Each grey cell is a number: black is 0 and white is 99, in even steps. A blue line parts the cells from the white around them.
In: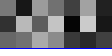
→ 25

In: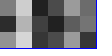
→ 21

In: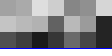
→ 14

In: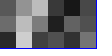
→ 45

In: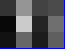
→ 37

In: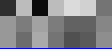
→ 55

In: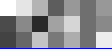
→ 92

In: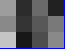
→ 53

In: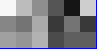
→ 37
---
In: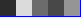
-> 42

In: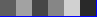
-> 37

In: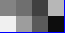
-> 35

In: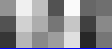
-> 25

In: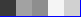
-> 63

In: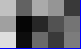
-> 15
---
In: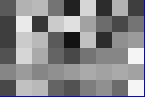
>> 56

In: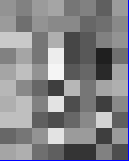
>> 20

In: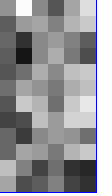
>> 50

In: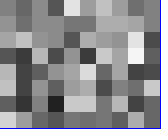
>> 37

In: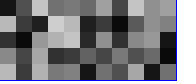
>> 65

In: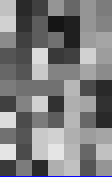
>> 75

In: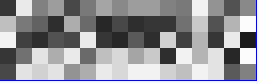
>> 88

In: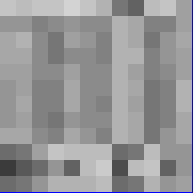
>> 69
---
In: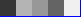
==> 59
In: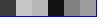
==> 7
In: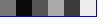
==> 66
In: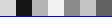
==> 54
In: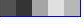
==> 64
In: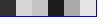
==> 11
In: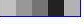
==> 45
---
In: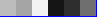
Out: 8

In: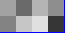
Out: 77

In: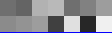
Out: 87

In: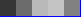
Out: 72

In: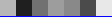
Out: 53

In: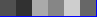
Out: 52
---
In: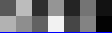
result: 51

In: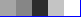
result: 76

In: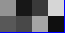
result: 64

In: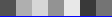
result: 22

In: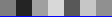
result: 77

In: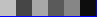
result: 52

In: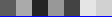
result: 89
